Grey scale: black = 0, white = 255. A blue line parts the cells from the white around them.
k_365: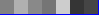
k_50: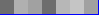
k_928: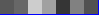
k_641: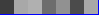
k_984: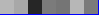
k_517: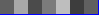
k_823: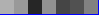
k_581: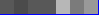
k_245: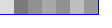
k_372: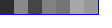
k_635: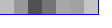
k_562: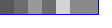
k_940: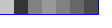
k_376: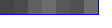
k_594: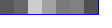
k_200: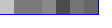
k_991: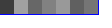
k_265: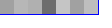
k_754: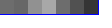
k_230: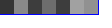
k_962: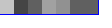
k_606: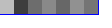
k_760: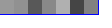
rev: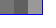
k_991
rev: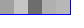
k_265
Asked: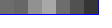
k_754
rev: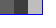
k_517
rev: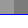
k_581
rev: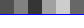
k_928

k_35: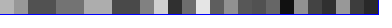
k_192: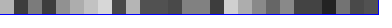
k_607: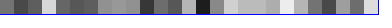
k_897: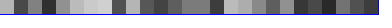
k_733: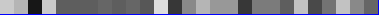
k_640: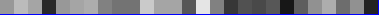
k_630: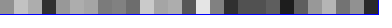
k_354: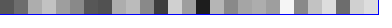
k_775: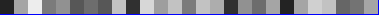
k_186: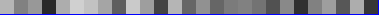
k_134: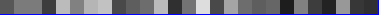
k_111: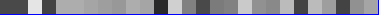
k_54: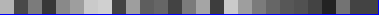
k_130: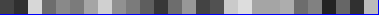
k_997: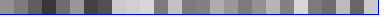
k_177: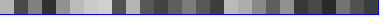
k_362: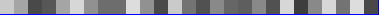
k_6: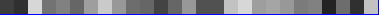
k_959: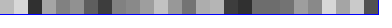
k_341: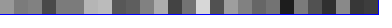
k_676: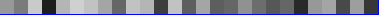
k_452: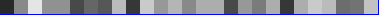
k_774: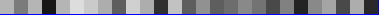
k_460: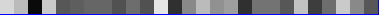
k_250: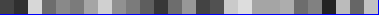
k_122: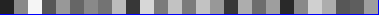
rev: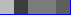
k_897
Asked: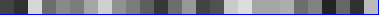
k_130
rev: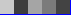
k_54

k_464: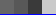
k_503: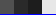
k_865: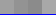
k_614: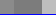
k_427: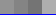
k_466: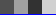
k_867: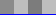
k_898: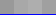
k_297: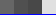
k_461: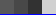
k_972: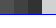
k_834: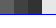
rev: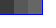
k_464
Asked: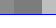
k_614
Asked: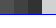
k_972
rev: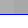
k_898
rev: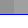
k_865
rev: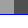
k_466

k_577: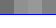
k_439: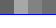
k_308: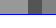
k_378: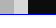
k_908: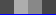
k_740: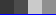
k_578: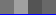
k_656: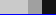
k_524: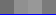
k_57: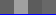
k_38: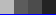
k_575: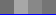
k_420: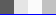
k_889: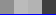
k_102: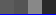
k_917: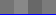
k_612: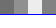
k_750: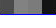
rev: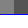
k_308
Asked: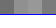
k_524
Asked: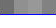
k_577
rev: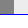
k_612

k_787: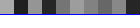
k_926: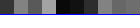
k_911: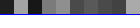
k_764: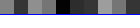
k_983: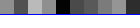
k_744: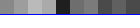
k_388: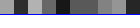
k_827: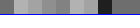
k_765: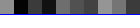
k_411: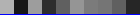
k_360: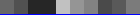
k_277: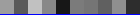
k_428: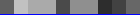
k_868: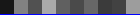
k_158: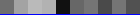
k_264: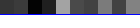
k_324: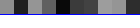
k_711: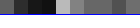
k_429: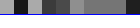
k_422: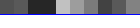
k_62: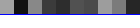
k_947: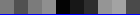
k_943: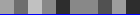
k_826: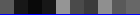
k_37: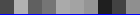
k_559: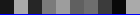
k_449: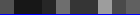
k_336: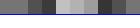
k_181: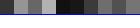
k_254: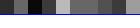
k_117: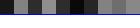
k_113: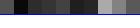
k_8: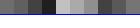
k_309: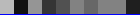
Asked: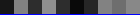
k_117
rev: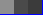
k_429
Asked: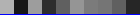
k_411

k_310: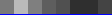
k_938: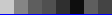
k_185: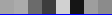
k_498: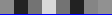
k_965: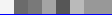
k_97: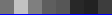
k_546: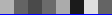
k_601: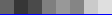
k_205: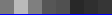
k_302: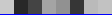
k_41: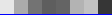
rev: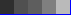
k_310
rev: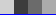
k_185
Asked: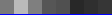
k_205
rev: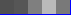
k_205
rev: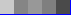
k_601
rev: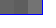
k_41

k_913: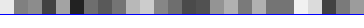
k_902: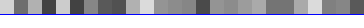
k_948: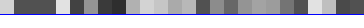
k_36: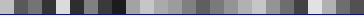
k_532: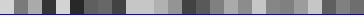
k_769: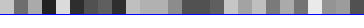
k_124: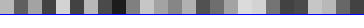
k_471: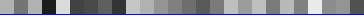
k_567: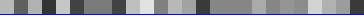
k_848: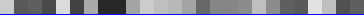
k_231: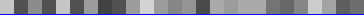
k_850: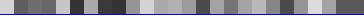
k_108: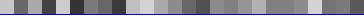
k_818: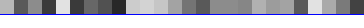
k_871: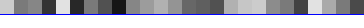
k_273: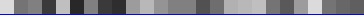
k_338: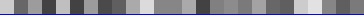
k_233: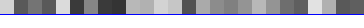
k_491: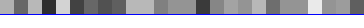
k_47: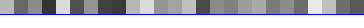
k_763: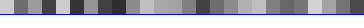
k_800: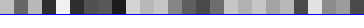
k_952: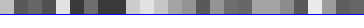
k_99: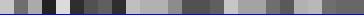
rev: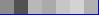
k_948
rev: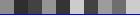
k_763
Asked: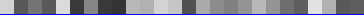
k_233
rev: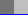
k_273
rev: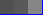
k_902

